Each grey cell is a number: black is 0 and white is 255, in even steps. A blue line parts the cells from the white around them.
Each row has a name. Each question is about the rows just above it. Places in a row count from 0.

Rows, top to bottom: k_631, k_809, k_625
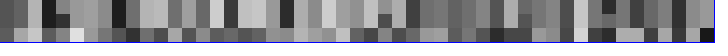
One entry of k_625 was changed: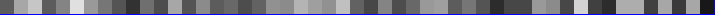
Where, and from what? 17, [84]
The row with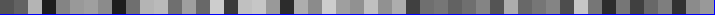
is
k_631
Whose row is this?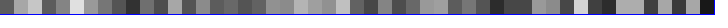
k_625
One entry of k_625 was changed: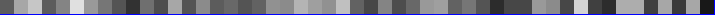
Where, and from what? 32, [92]
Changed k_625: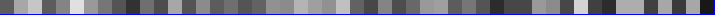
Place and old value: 16, [104]
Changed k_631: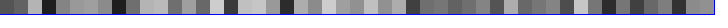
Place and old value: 50, [153]
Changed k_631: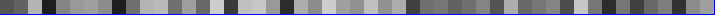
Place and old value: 50, [153]

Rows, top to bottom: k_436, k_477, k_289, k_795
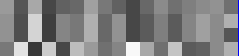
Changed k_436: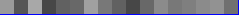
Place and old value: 12, [112]
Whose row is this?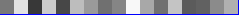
k_795
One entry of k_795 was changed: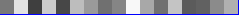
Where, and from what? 2, [56]

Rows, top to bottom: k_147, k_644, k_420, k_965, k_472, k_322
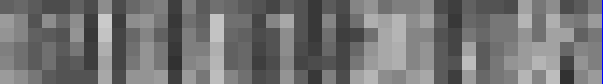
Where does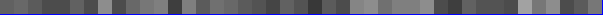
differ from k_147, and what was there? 26, [148]
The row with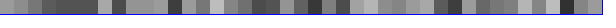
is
k_322
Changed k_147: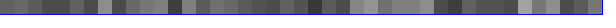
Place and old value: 19, [69]
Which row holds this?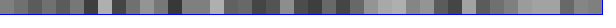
k_965
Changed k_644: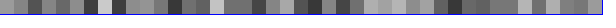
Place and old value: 3, [141]
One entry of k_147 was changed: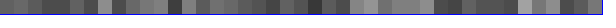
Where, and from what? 32, [62]
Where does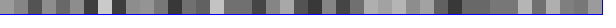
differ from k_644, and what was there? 34, [97]

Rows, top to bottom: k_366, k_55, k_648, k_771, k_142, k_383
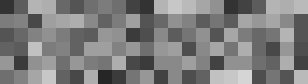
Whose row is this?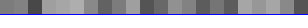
k_55
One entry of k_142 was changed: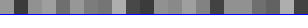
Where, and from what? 11, [137]
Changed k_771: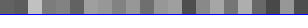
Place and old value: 7, [159]

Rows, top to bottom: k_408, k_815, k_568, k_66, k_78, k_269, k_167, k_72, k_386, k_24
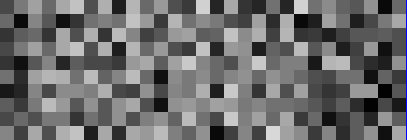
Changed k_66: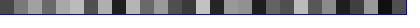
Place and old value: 5, [194]
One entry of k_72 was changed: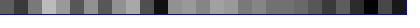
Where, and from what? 23, [64]
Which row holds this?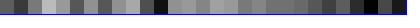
k_72

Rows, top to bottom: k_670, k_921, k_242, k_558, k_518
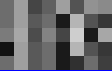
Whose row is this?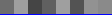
k_670
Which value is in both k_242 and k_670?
[69]
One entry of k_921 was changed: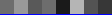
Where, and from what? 1, [159]
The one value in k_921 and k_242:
[26]
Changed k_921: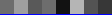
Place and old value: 4, [26]
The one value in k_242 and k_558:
[26]

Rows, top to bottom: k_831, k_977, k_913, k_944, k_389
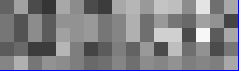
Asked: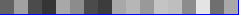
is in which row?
k_831
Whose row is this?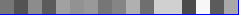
k_913

